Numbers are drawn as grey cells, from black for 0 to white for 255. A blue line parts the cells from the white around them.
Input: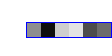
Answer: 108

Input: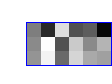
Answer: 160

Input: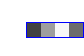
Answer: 108

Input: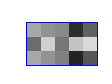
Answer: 86

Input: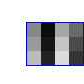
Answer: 53

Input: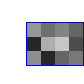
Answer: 120

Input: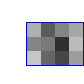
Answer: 157
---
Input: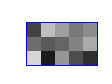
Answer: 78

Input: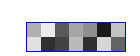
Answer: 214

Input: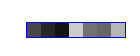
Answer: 102

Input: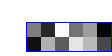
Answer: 186

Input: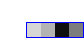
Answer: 15

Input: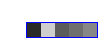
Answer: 111

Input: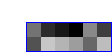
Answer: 103

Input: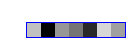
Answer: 215
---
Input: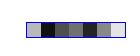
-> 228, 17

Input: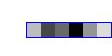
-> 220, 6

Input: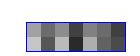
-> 198, 42

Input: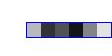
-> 226, 21

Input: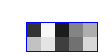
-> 247, 28

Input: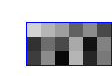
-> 211, 8

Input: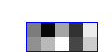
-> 254, 8

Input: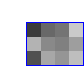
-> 202, 59

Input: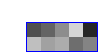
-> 213, 38
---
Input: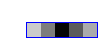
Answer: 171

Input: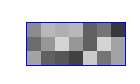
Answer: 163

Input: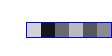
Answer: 140

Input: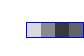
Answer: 99

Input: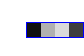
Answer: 61

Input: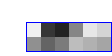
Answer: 165

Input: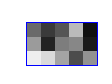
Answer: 146

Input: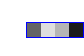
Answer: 27
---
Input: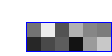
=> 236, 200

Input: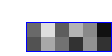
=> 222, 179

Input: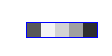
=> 244, 211

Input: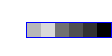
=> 217, 184

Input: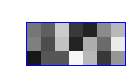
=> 246, 235

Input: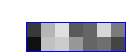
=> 224, 215

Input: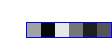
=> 231, 162

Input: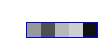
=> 207, 184

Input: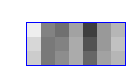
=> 238, 215
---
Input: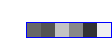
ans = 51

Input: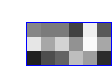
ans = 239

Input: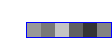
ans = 52

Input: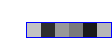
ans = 26

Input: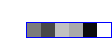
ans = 11

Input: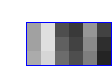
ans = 150

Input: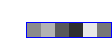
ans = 232

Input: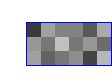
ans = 89

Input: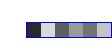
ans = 115
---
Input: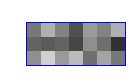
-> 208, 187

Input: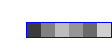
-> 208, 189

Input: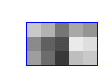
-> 234, 222

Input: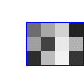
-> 242, 233

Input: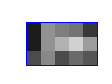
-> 209, 178

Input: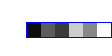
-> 251, 205
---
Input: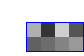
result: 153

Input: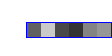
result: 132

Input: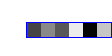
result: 137

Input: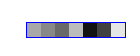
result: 168

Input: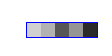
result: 149

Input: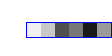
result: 154

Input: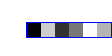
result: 181

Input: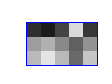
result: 197

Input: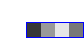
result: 120
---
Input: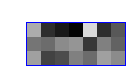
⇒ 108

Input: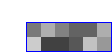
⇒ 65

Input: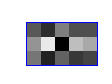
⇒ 233

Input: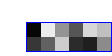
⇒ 97

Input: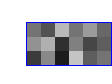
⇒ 176

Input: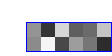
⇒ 245

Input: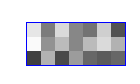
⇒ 146

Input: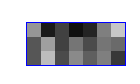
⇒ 159

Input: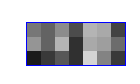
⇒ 99
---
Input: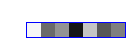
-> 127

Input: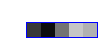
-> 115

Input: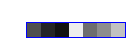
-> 110

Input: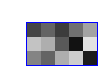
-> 112

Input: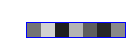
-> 116

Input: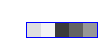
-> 151

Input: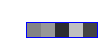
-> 132
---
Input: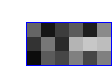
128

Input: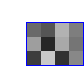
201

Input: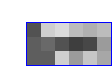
155

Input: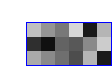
77

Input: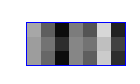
94

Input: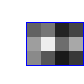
86

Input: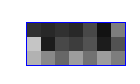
114

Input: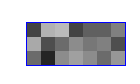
140

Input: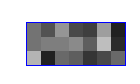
53
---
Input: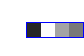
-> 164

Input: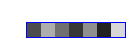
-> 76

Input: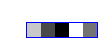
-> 115

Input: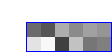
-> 107

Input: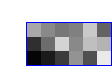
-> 47

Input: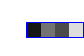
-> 115

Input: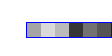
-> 114

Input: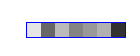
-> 132

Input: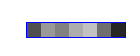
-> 111
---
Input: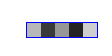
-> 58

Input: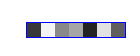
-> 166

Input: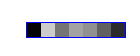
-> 163

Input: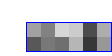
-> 111

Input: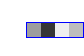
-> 158

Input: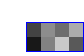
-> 24

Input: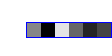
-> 228
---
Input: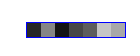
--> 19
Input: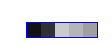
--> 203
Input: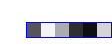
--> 172
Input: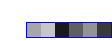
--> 25
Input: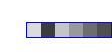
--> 197
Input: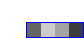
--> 163
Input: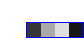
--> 222
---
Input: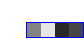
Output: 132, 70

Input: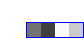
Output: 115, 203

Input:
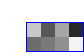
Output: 200, 243

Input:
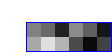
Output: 129, 66

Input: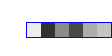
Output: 238, 196

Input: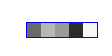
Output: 106, 246
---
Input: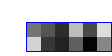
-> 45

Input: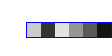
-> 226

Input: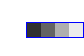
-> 175

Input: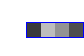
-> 147

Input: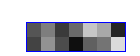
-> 58

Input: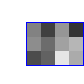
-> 150

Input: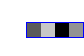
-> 1
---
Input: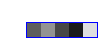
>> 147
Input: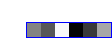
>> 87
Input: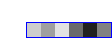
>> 159
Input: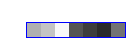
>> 196
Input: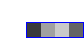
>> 160
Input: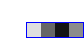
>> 102
